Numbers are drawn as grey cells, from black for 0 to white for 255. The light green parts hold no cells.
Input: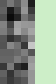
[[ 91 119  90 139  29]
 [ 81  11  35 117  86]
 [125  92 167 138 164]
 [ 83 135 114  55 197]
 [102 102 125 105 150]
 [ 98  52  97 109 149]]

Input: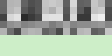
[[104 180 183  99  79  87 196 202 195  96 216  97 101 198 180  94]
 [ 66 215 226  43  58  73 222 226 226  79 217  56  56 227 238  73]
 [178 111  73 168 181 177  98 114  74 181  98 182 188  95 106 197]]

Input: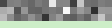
[[ 72 127 130 114 103 123 113 232 133 134  63 198 111 108 125 119]
 [186 141 101 115 144 119  52 130 154 102  94 117  98 143 197 141]]

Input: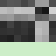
[[ 78  88  86  69  85 155 156  77]
 [149 154 132 136 148  92  98 134]
 [ 49  52  48  53  42 188 176  53]]

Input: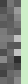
[[ 65 117  93]
 [105  91 135]
 [122 101  95]
 [119  89  87]
 [138  94  45]
 [ 67 104 114]]

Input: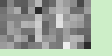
[[ 81 133  94  92 134 183  88 106 177 155 140  72 142]
 [122 132 131 135 132 193 135 129 220 153 174 163 113]
 [107 161 151 115 117 191 105 140 125 157 120 104 105]
 [155 166 123  99 124 129 178 125 121 237 173 115  43]]

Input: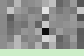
[[141 127 183 136 141 149 172 192 102 120 154  85]
 [137  91 137 130 148 142  98 152 139 136 155  80]
 [136 112 126 149 143 171  13 123 157 138 140  91]
 [141 157 184 155 134 178 114 177 109 117 140  97]]
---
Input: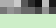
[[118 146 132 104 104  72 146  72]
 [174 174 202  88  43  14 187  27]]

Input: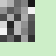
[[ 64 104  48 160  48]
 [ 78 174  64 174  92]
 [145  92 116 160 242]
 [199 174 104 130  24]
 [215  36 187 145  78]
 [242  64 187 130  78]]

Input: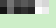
[[ 18 103  34  47  34 254 238]
 [ 60 116  75  89  75 226 214]]

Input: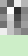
[[101 252  46 129]
 [114 195 101 158]
 [144 208  75 144]
 [170  88 238 182]
 [238 195 158 129]]

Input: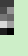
[[ 31   3]
 [ 60  60]
 [ 76 146]
 [118 103]
 [216 160]]

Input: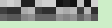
[[ 63  47  47 170 183  63  47  47 183 170 183  63 183  47]
 [102  88  88 132 144 102 102 102 144 132 144 102 132  88]
 [195 208 195  31  31 195 208 208  19  31  19 195  19 208]]

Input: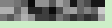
[[116  88 130 176 146  62  62  48 116  88  48  76  48  62 161]
 [130 130 116  88  10 146 146  88 161 130  23 101  76  23  23]
 [176 176 101 161  36  36  62  10  76 146 161 101 130 101 202]]

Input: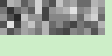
[[ 68 180 164  95 134 210 119  83 196 148 164 107 107 180 164]
 [ 83 226  68 164 196 134 180 107 134  95  68 119  95 107 180]
 [119  53 107 134  95 210  68 148 164 180 226 134 148 196 134]
 [148  83  41 196 148 148  68 134 134 134 164 107 180 210 107]
 [164  83 119 164 148 119 180  95  83  68 134 119 148  83 148]]
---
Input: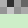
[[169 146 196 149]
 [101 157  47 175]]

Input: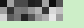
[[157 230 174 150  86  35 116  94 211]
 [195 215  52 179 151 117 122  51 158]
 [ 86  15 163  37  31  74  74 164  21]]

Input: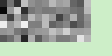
[[182 226 139 123 122 162 137  92 173  37 152 110  89]
 [162 157 159 207 171 192 155 152 141 101 119 156 148]
 [137 102  78 133 115  99 187 126 127 241 182 153 238]
 [144 106 177 117  67 155 185 149 184 106 161  66 144]
 [184 108 115 132 136 123 121 132 119  47 209 151   8]
 [191  88 102 166 158 184 140 131 144 192  51 116  46]]

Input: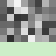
[[106 180 173 239 101 128  47 156]
 [145  57 166  62 222 109 184 120]
 [ 72  70 210 138 194  81 106 104]
 [133 148 172 131  58  52 203  79]
 [112 124  93 145 226 212  61  98]
 [128 179  66 108 162 245 203 105]]

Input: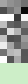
[[ 88 168  85 255]
 [ 86 192 183 115]
 [136 101 165 236]
 [154  84  78 194]
 [ 94 179 222  87]
 [129  86 100 190]
 [242  56 252 255]
 [  8 144 115  77]
 [112 135 145 164]]

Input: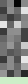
[[ 40 118  63 150]
 [170 105 139 118]
 [230  80 138  58]
 [122 100  87 116]
 [202 105 150 116]
 [ 66 119 135 102]
 [ 66 143 142  58]
 [137 210 102 229]
 [131  87  61  98]
 [226 106 140  62]
 [137   5 130  99]]
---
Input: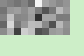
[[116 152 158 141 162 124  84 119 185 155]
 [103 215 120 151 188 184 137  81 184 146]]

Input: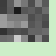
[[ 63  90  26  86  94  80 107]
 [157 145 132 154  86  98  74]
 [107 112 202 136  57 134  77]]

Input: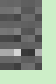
[[113 114 124  88  87 115]
 [ 99  98 100  97  95  99]
 [ 72  71  59 109 114  70]
 [170 169 214  57  53 174]
 [ 75  75  62 109 111  73]]

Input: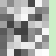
[[145 214 189 237 229 126 136]
 [159  66 144  69 195 216 190]
 [105 143 221  79 139 242 133]
 [113 235  65 105 165 248 253]]

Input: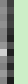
[[143  78]
 [144  65]
 [128  33]
 [207  31]
 [130  40]
 [134  27]]

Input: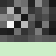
[[ 79 183  37 136  54  69  99  55]
 [106 246  26 187  76  34 120  30]
 [ 94  82  72  70  84  95  88  85]]
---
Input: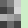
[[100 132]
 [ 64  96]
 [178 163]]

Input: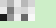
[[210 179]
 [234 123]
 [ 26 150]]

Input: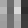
[[168 109]
 [184 104]
 [161 112]]

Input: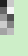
[[ 33 201]
 [102 245]
 [152  80]]

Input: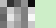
[[188  50]
 [117 206]
 [100 229]]

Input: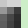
[[199 212]
 [151 108]
 [ 99  71]]
